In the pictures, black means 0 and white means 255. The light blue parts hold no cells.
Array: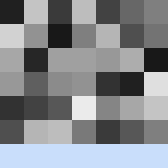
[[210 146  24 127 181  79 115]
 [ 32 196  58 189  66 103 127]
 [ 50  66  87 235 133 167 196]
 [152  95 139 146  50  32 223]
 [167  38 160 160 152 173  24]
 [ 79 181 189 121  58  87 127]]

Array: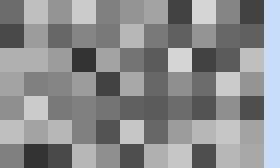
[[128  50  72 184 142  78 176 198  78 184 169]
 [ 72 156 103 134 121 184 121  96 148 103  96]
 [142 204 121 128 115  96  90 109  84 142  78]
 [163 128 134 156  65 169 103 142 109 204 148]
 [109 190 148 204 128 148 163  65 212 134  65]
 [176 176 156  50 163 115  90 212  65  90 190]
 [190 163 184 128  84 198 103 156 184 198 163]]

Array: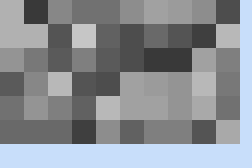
[[177 177  84 198  97  77 105  84  63 184]
 [148 120  90 127  90  77  57  57 161 127]
 [105 105 105  63 141  97 127 127  84 169]
 [113 148 127  97 184 161 161 148 169 113]
 [177  57 135 113 113 141 161 155 141  77]
 [ 90 135 184  84  77 161 155 148 184 120]]

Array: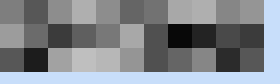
[[156 107  59  95 120 168  80   8  35  73  59]
 [126  87 141 175 141 101 114 168 175 134 149]
 [ 87  28 162 191 183 149  80 101 134  43  87]]

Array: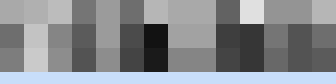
[[110 195 133  91 155  75  18 162 162  62  54 117  83 110]
 [125 202 141  83 141  68  26 133 133  68  54 104  83  91]
 [169 176 188 117 155 110 182 169 169  98 224 148 148 182]]

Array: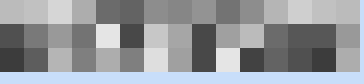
[[ 80 121 153 115 229  72 199 166  72 160 187 107  87  87 153]
 [ 60  93 181 127 173 127 222 160  72 229  66  99  80  60 173]
 [187 193 214 173 107  99 141 134 147 115 141 181 207 193 187]]
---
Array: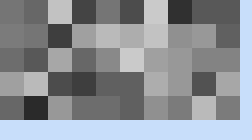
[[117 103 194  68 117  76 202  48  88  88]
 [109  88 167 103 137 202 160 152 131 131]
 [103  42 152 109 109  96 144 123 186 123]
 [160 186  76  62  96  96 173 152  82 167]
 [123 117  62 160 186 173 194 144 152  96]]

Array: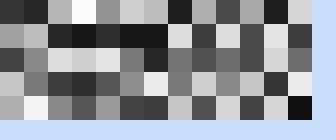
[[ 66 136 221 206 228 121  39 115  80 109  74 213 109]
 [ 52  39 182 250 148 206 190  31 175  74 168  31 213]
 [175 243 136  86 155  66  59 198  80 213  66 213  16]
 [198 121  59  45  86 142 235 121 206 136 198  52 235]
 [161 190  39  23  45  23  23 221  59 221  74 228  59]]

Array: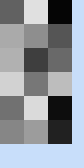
[[210 119 189]
 [177  62 105]
 [170 142  85]
 [134 156  33]
 [113 218  13]
 [ 97 224   5]]

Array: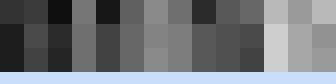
[[ 29  74  43 111  66 103 131 125  88  80  74 206 167 146]
 [ 29  66  37 111  66 103 138 125  88  80  66 206 167 154]
 [ 51  59  15 118  23  96 138 111  43  88 103 185 154 185]]

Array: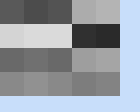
[[212 218 218  48  42]
 [137 145 137 125 131]
 [105 112 105 158 165]
 [ 89  76  83 172 180]]

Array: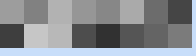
[[ 62 198 184  77  49  85 100 123]
 [157 129 178 150 135 170 108  69]]

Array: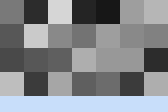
[[121  44 214  36  23 158 182]
 [190  59 166  95 108  59 174]
 [ 87 202 137 115 158 137 129]
 [ 73  87  95 174 152 152  44]]
